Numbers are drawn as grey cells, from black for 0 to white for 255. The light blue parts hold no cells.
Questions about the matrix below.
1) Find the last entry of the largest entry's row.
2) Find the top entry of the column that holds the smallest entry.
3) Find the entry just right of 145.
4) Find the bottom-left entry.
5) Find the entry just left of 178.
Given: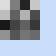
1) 199
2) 220
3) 85
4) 145
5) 97

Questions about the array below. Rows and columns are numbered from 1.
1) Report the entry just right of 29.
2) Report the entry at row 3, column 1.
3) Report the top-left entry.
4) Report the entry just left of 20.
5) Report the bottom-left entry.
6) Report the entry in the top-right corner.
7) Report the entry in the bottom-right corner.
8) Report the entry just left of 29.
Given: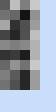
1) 178
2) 166
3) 91
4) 103
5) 114
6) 201
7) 156
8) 59
